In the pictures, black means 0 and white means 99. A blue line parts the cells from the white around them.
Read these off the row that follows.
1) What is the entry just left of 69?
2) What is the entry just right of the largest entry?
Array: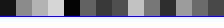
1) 54
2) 2

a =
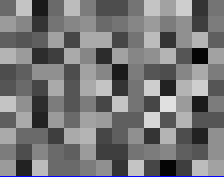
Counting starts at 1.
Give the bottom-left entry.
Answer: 60
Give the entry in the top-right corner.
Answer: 45
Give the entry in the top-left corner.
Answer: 41
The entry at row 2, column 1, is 60
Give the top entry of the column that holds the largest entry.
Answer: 63
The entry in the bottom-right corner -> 63
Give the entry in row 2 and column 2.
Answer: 52
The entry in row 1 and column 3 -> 10
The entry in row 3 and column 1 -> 37
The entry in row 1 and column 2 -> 76
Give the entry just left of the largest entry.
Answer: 27
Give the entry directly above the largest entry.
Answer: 13
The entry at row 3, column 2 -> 33
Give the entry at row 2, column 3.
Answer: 20

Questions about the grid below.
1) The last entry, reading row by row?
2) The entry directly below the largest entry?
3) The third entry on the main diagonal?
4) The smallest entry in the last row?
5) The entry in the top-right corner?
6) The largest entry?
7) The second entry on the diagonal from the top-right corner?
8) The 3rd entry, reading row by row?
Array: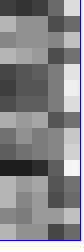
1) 41
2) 44
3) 56
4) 27
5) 85
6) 95
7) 30
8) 24

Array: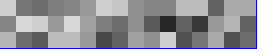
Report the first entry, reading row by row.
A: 80
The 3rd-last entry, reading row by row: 66
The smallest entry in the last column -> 38
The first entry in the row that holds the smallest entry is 52
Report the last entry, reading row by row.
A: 42
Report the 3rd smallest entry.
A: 28
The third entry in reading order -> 42
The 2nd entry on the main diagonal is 84
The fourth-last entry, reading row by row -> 46
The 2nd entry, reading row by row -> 46
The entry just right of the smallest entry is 38
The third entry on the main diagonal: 35
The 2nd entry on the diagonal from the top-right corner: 70
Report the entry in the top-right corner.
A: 66

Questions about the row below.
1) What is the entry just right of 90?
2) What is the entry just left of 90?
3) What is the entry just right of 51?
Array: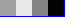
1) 51
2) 63
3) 1

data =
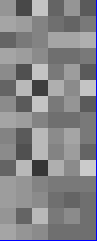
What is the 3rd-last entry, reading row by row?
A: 43
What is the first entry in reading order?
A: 58
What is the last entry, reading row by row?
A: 43
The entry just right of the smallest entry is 68
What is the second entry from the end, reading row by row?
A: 43
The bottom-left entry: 64
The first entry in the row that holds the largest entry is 39
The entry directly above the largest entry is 39
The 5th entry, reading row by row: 58
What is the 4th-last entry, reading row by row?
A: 54
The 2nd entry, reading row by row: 28
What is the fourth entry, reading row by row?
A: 39
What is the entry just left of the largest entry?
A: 54
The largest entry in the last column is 79
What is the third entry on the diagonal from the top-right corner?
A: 64
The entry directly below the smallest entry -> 51
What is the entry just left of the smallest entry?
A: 72
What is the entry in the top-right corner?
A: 35
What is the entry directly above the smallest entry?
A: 72
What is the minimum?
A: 21
